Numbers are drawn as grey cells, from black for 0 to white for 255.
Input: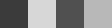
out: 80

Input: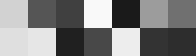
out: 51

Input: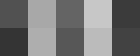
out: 187

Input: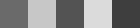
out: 219

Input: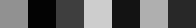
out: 175

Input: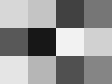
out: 80

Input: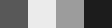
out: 156

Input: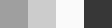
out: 250

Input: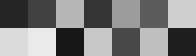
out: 191
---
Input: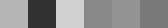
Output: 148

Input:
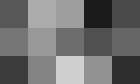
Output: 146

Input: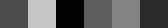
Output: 131

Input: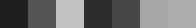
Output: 165

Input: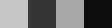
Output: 167

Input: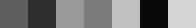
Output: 9

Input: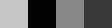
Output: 135

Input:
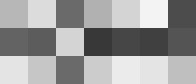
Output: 228

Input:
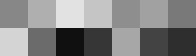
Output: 67

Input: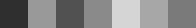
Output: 167
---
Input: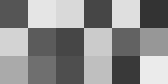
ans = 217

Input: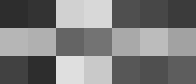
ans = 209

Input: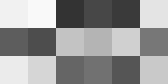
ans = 51

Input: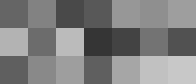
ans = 73

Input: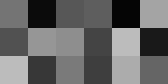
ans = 87

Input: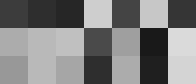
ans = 38
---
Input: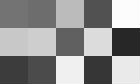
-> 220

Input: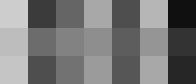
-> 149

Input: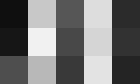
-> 213

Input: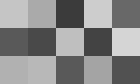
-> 67

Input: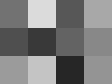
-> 99

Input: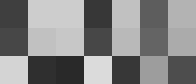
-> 100
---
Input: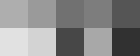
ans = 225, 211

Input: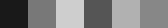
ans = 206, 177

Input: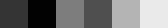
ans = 234, 180

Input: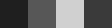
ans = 208, 87

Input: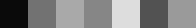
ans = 221, 169

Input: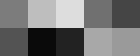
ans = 221, 190

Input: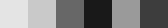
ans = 228, 201

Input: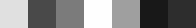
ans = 254, 224
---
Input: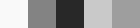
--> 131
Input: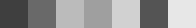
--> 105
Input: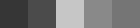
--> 75
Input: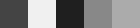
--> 240
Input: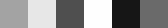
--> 231
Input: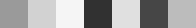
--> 210
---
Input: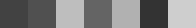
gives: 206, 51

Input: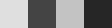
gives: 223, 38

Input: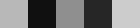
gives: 204, 16

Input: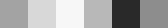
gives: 247, 41

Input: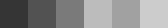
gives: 204, 53

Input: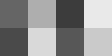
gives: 233, 60
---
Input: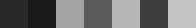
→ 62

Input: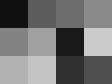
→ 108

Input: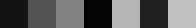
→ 32

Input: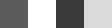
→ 58

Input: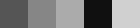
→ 16

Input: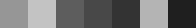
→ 180

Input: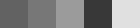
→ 56
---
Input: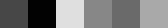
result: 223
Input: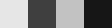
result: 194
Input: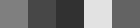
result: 49
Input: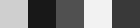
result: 80
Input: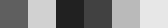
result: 33
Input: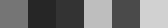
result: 51
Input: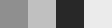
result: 40
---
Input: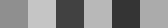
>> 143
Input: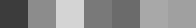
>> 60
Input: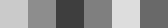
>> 202
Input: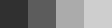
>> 48
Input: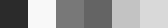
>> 43
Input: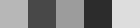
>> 183
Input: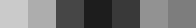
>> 202
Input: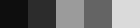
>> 14
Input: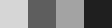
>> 214
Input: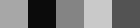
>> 167
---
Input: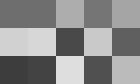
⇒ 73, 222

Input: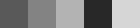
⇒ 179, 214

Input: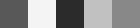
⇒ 43, 244

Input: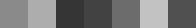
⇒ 66, 194

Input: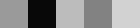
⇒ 188, 210

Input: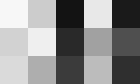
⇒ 41, 247

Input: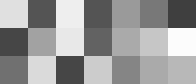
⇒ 98, 252

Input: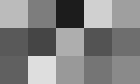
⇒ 174, 222

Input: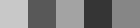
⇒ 163, 200
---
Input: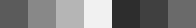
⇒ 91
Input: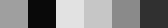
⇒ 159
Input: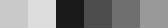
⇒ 201
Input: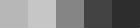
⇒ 183
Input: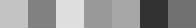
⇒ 195
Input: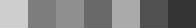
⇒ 206
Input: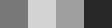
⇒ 120
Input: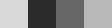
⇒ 217
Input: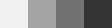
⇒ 240
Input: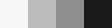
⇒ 246
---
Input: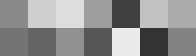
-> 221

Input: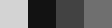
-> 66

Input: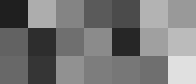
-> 132

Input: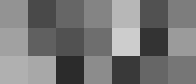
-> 102

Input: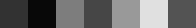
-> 125

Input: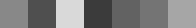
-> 217

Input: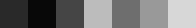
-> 69
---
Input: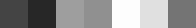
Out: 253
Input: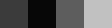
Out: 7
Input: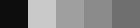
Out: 159
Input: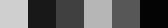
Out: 182
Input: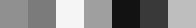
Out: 18
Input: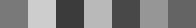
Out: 72
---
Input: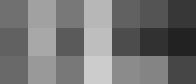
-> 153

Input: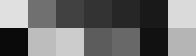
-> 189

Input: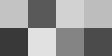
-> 225

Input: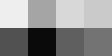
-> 10

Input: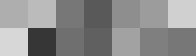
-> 54

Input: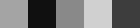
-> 16

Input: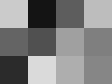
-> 218

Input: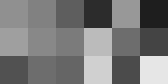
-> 109

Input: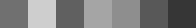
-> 206
